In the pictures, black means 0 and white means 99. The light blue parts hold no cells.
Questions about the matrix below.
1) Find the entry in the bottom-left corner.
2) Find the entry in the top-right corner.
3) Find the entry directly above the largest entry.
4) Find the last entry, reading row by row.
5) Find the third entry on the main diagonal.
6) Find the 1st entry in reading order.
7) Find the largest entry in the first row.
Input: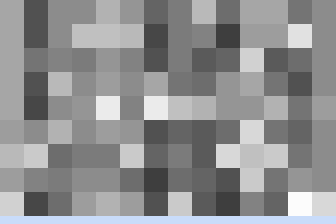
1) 81
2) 54
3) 58
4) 84
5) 51
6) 65
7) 72

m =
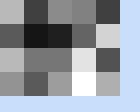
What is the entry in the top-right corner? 25
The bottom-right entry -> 68
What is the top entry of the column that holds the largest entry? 50
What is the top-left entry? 72
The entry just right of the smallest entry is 12
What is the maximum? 99

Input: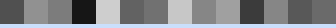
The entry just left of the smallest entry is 48
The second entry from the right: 34
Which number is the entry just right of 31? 56
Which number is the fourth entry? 8

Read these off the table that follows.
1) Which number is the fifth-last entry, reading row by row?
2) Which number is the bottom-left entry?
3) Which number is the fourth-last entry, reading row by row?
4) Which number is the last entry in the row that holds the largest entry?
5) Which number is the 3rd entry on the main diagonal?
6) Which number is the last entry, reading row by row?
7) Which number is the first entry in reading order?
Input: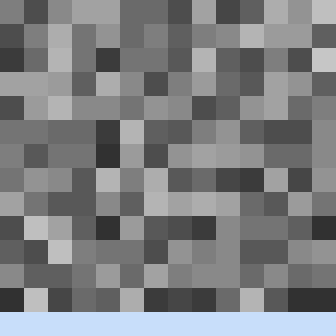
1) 41
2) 19
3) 70
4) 77
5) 70
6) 19
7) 49

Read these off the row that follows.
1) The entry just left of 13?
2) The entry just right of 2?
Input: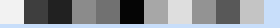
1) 24
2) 65

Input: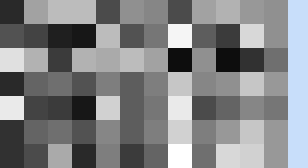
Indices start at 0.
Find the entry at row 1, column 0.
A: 32
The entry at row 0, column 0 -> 16
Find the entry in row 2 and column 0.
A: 87
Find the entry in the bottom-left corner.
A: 19
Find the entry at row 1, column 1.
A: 26
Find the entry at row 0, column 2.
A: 73
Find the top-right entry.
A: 56
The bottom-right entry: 59
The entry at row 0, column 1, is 63
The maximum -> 99
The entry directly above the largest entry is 81

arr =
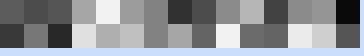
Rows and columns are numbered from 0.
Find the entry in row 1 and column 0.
22
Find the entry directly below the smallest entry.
33
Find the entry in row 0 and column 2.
33
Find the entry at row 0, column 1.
29
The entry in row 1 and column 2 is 15
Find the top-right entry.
4
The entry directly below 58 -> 80
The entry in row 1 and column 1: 46
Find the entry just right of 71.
26

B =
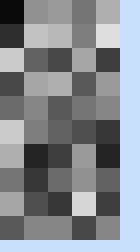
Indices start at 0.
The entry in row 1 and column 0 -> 18
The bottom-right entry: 52
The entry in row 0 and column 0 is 4
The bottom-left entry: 34
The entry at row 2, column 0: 79
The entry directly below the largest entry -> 24
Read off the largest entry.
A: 86
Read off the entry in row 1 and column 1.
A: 75
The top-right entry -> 68
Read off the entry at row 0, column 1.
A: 56
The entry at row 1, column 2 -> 72
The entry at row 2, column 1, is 38

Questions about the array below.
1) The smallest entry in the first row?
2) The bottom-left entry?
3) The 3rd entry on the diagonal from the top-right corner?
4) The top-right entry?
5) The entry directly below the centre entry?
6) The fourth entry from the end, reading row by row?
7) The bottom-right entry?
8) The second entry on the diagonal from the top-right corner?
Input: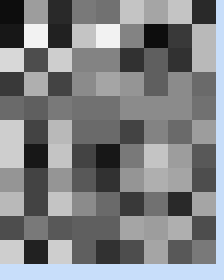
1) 5
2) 80
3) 37
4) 16
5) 9
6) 30
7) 47
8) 22

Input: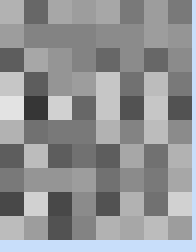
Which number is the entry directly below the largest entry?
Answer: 69
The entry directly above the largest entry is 77
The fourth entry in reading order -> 61
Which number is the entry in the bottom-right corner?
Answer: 61
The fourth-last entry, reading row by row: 69
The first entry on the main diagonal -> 69
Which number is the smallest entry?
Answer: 21
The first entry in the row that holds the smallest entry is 88
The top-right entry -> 47
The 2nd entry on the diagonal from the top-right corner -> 61
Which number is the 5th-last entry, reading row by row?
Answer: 51
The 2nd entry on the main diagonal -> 51
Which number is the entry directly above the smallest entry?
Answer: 36
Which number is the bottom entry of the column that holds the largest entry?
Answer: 73
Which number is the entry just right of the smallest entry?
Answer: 81
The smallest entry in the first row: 40
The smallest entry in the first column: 28
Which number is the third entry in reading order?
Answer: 65

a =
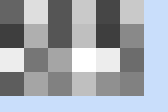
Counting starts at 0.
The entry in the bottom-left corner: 36
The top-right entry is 78
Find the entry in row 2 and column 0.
92
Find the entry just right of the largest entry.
92
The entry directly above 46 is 68

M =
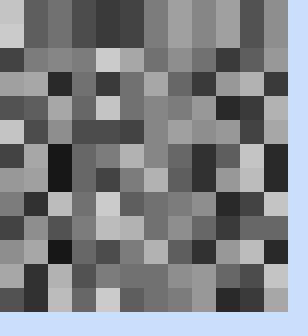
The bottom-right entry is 65
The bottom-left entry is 32
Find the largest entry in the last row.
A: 79
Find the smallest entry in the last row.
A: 16
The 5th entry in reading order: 22
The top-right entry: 55
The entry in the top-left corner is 76
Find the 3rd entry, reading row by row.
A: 44
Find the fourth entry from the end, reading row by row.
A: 59
